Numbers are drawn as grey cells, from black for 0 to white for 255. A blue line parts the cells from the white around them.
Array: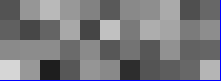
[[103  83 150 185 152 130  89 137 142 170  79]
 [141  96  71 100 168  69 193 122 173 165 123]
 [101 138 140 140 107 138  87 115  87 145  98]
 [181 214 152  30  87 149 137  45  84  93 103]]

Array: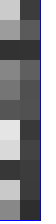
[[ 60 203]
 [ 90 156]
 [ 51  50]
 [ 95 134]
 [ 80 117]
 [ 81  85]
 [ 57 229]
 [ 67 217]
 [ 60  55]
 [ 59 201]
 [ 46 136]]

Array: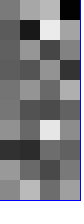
[[  2 122 167 185]
 [164  91  24 235]
 [130  96 150  70]
 [ 51  93  84 147]
 [175 116 148 105]
 [ 98 118  82  75]
 [140 145 104 230]
 [ 97  49  44 109]
 [121 153 105  73]
 [159 137 186 109]]

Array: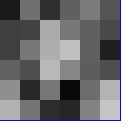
[[ 86  26 112  48  96 124]
 [ 73  63  66 170 119  96]
 [ 32  63 119 174 193  95]
 [ 78  97  78 184 134  93]
 [179 143  40 118   9 109]
 [197 177 116  44  38 131]]

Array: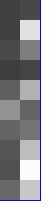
[[ 72  64]
 [224  64]
 [126  74]
 [ 68  62]
 [177  95]
 [ 99 146]
 [115 100]
 [189  85]
 [252  81]
 [199 104]]

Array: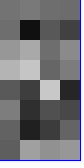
[[108 115 121 110]
 [ 65 110  16  88]
 [138 151 169 110]
 [124 180 197 102]
 [ 38  89  62 200]
 [ 72 125  47  80]
 [100  98  32  60]
 [151  94 160 145]]

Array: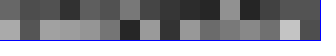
[[ 83 103  77  81  49  94  81 120  69  54  44  38 145  37  65  84]
 [ 78 170  85 161 157 149 117  38 154  51 152 107 121 136 112 196]]
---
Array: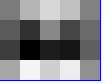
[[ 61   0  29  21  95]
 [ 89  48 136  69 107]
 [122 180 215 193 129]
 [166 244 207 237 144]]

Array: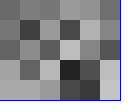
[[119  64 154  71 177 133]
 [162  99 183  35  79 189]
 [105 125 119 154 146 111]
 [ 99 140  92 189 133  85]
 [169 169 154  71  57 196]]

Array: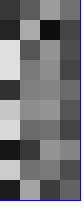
[[ 21  55 148 133]
 [223  85 148  77]
 [ 55  91 156 113]
 [217 106 113  69]
 [204 113 121  77]
 [223 121 141  69]
 [ 49 127 133 106]
 [198 141 148  85]
 [ 28 164  61  98]
 [ 35 171  14  69]]

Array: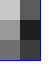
[[153  31]
 [112  61]
 [200  90]]

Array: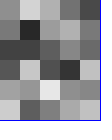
[[121  40 156 177 121]
 [ 66  66  94 135 106]
 [205  94 127 170 193]
 [162 150 231 143 135]
 [ 86 199  80  52 193]
 [143 211 177 114  73]]

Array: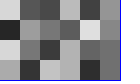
[[171  52 195 179  46 112]
 [215  86  73 187  65 149]
 [215 119  59 179 100 112]
 [ 38 157 119  92 223 135]]

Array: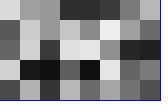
[[210  24  16  94  16 230 100 122]
 [218 159 152  46  46  58 122 183]
 [ 74 177  52 183 107 165 115  80]
 [ 88 203 152 197 137 238 159 107]
 [100 210  58 224 230 144  39  32]]
